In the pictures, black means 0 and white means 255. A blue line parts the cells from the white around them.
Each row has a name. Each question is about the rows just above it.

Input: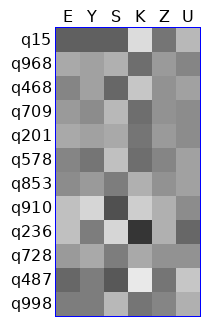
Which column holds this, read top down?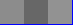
U
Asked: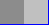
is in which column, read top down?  E
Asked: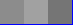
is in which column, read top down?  Y
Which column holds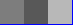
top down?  S
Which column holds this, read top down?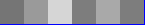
Y

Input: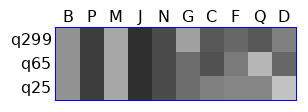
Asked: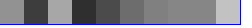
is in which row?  q25
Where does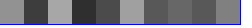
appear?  q299
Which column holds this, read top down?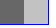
D

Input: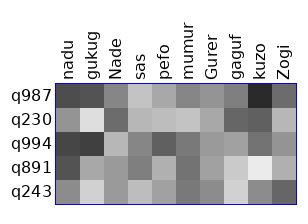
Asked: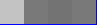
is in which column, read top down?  mumur
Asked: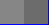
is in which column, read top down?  Nade
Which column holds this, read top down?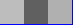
pefo
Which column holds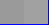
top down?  Gurer

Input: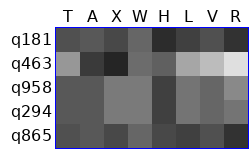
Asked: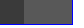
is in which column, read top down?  A
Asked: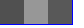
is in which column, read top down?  T
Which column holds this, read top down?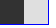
R
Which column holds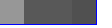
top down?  T
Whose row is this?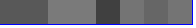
q294
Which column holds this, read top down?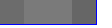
W

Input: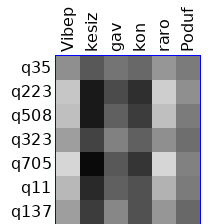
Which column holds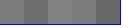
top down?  Poduf
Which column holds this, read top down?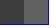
kon

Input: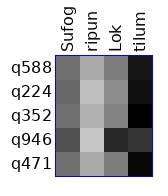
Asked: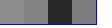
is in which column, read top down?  Lok
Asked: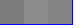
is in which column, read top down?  Lok
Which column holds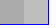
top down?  ripun

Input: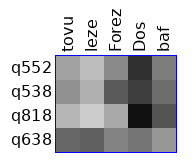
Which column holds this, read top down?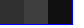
Dos
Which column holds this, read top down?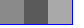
Forez
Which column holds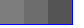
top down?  baf
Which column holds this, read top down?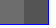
baf
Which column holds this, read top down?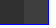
Dos

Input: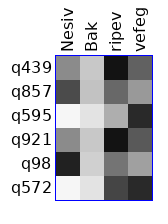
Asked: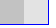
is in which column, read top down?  Bak
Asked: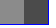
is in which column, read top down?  Nesiv
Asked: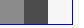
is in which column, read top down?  Nesiv
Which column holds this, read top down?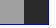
vefeg
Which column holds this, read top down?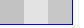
Bak
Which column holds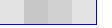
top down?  Bak

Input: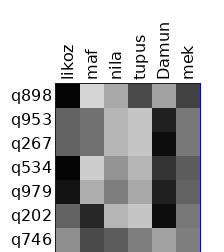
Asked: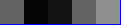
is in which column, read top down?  likoz
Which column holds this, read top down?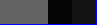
likoz
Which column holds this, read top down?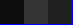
Damun
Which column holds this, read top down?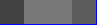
mek
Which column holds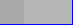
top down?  nila

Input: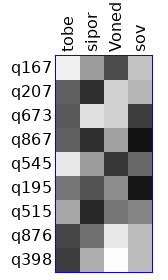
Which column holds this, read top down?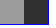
sipor
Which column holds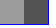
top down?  sipor
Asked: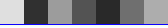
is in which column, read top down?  sipor
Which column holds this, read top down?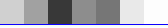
Voned

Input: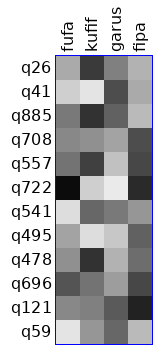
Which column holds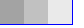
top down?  garus
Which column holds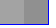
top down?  fufa

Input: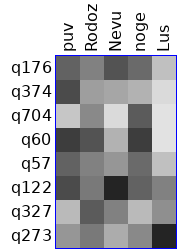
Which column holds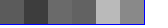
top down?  noge
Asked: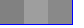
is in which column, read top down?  Rodoz
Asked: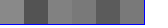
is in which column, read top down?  Rodoz
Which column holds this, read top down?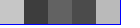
puv
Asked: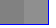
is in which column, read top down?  Lus

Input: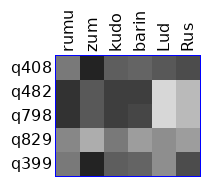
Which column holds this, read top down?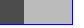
Rus
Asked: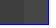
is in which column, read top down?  barin

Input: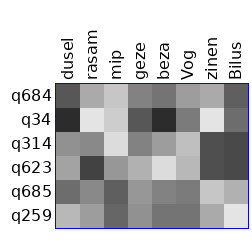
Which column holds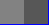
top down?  geze
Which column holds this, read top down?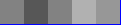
geze

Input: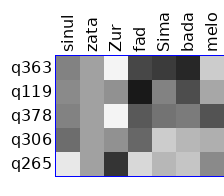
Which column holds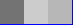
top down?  Sima
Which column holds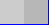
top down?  Sima
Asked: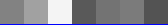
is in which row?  q378
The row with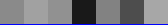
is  q119
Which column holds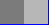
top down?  bada

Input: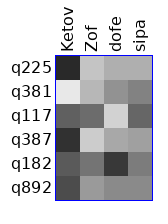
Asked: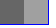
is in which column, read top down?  sipa
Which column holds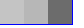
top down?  Zof
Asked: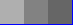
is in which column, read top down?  sipa

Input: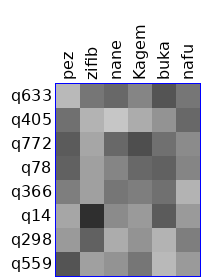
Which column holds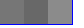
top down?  nafu
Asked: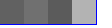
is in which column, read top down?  buka
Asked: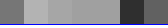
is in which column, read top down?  zifib

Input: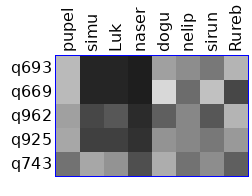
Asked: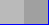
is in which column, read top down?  pupel
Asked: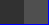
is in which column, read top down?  naser
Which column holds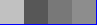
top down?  sirun
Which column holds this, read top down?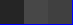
simu
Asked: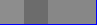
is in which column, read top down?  nelip
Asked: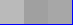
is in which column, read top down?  pupel
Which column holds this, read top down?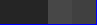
simu

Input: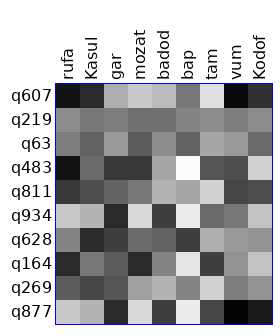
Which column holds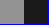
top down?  Kodof
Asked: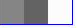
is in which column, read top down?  bap
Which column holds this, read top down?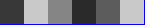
rufa

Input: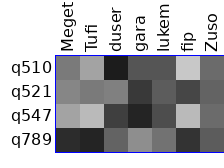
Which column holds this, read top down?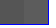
lukem
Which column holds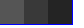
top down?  gara
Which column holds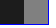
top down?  duser
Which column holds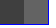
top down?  duser
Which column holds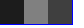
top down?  duser
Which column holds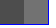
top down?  lukem

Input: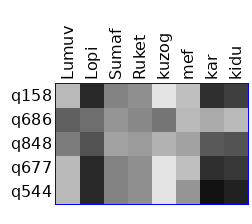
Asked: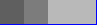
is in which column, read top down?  Lumuv
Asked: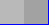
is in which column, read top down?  mef
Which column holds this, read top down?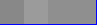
Ruket
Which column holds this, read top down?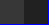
kidu
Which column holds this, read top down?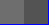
Lopi
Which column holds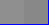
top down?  Ruket

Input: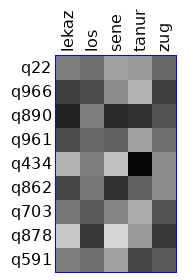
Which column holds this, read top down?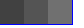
zug
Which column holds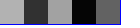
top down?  tanur
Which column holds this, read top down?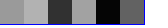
tanur
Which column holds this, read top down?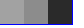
sene

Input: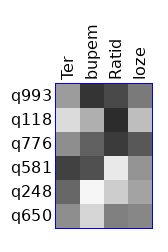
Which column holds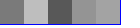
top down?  loze
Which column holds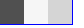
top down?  bupem
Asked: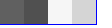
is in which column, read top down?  bupem
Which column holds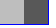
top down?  loze

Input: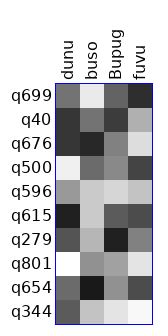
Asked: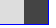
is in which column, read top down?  fuvu
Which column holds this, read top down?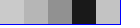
buso
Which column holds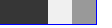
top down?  dunu
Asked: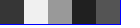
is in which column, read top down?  dunu
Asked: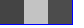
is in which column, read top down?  fuvu

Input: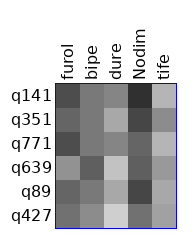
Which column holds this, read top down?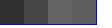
Nodim
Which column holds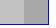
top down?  dure
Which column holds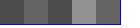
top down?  furol
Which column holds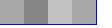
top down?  dure
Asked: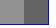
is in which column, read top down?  furol

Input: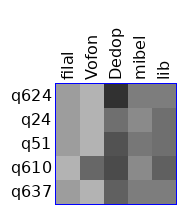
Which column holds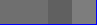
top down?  lib
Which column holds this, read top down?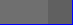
lib
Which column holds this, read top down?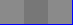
mibel

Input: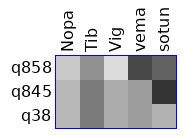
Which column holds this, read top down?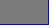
Tib
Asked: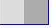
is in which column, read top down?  Vig

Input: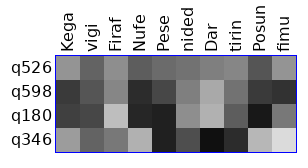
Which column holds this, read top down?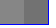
tirin
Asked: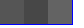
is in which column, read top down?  vigi
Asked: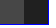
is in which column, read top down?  Pese

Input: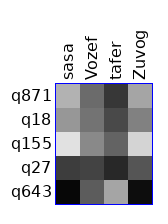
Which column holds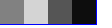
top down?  Zuvog
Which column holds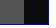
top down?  Zuvog
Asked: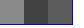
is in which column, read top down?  Vozef
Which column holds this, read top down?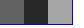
tafer
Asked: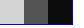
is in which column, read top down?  Zuvog
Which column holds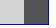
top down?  Zuvog

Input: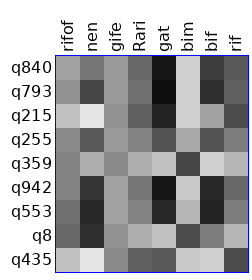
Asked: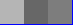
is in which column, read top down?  rif
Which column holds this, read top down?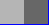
rif
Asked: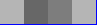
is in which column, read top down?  rif
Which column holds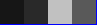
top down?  gat
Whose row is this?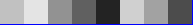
q215
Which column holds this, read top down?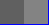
Rari

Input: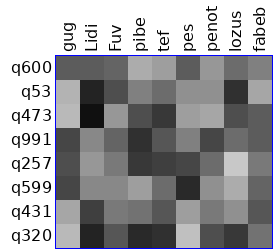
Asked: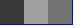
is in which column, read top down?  pibe
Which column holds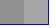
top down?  penot
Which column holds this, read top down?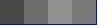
penot

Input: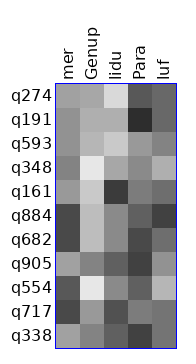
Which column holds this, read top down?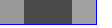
mer
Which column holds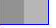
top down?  luf
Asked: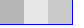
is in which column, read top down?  Genup
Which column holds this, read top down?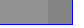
mer
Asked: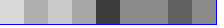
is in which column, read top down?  lidu
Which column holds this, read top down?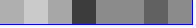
lidu
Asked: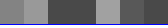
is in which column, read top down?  mer

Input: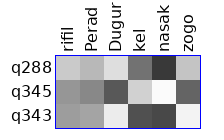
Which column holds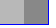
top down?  Perad
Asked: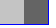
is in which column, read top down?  zogo
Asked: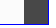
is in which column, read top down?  nasak
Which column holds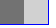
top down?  kel

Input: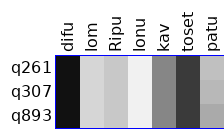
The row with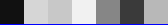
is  q307
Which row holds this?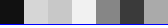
q893
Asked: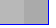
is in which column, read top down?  patu

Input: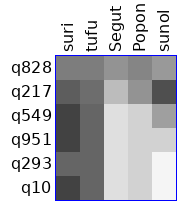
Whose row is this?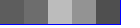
q217
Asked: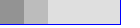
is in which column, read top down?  Segut
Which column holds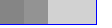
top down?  Popon

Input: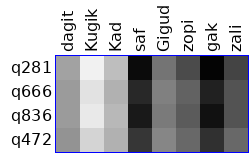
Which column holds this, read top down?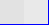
Kugik
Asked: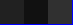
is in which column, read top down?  gak
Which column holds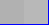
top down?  Kad
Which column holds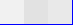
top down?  Kugik

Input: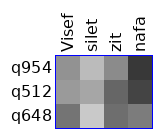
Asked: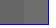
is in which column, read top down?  zit
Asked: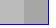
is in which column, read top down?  silet
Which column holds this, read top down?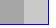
silet
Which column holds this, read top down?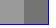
Visef

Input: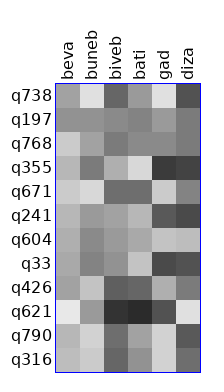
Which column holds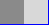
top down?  bati
